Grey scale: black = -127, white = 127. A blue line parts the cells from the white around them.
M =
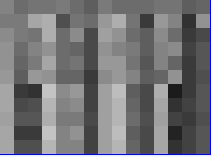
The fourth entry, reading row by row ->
-11
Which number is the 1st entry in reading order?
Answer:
3
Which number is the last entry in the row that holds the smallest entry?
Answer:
-41
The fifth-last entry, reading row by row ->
-54
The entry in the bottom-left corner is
38
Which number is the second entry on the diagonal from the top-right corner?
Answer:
-77
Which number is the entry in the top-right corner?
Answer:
-26
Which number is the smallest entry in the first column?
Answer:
-5
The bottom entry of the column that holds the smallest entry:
-77
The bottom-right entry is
-41
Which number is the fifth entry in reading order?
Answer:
-5
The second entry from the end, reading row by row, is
-61
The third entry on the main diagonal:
-11
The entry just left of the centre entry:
-69
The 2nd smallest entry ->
-92
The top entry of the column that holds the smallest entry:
-11
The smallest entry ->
-100
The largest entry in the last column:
18
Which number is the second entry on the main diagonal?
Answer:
-5
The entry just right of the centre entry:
24
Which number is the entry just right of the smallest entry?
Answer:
-69

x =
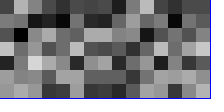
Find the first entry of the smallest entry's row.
-45
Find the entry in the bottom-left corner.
23
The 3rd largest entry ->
65
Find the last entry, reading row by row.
51
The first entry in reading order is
-59
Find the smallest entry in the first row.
-98
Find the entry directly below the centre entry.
35
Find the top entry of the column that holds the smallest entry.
51
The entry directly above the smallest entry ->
-12
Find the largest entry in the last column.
71
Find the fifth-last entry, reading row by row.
35
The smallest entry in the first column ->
-92
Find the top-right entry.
-53
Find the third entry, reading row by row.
3
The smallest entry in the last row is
-86
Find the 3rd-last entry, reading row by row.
-72
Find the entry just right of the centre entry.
-37
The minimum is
-126
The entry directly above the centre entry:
43
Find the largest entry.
86
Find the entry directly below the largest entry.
9
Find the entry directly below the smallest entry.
-18
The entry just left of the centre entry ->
-45
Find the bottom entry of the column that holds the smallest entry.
43
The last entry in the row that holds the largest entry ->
-37
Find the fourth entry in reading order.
-53
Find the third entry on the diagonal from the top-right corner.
-12
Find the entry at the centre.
-53
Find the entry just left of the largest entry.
-4
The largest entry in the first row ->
59

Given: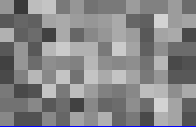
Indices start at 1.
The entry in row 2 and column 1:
-39
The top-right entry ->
-19
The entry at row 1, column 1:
22
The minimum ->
-70
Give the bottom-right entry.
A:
-46
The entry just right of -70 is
61
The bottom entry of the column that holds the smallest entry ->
-46
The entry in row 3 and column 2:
-31
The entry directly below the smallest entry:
-25
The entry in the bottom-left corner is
8
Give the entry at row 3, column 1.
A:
49

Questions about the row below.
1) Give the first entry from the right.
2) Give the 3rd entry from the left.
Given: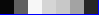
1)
-89
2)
119

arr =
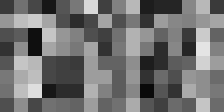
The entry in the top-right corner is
-69
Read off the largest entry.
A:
100
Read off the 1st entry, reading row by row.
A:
-69
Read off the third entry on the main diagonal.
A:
-112
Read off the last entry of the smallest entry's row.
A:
-7
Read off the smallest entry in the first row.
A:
-104
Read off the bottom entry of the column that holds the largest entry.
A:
69
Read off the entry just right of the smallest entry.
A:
-42
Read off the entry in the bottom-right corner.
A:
-20
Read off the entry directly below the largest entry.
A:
82
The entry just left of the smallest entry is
7
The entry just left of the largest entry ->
-90
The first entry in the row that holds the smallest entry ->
-14
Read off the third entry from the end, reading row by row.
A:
-35
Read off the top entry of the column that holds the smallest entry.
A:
-98
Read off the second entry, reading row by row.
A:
-14
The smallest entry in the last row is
-63
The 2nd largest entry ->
94
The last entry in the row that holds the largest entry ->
1
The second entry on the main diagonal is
62
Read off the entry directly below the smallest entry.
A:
-42
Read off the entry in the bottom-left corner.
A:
-48
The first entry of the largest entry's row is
-77
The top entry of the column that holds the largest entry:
56

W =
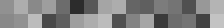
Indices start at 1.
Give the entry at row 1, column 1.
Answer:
17
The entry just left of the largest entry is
-61
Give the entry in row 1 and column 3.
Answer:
9
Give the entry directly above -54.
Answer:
30
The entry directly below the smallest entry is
30
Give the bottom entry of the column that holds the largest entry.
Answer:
67
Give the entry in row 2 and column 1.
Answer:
9
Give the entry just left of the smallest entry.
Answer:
-19

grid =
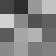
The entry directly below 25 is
-45
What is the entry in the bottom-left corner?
10
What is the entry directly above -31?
66
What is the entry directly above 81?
-58
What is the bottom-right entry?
2

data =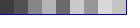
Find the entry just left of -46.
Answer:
-66
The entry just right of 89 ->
67
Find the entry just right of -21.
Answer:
74

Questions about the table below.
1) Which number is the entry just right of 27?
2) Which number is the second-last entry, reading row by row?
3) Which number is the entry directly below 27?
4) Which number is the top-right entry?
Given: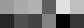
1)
42
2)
-123
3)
-88
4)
63
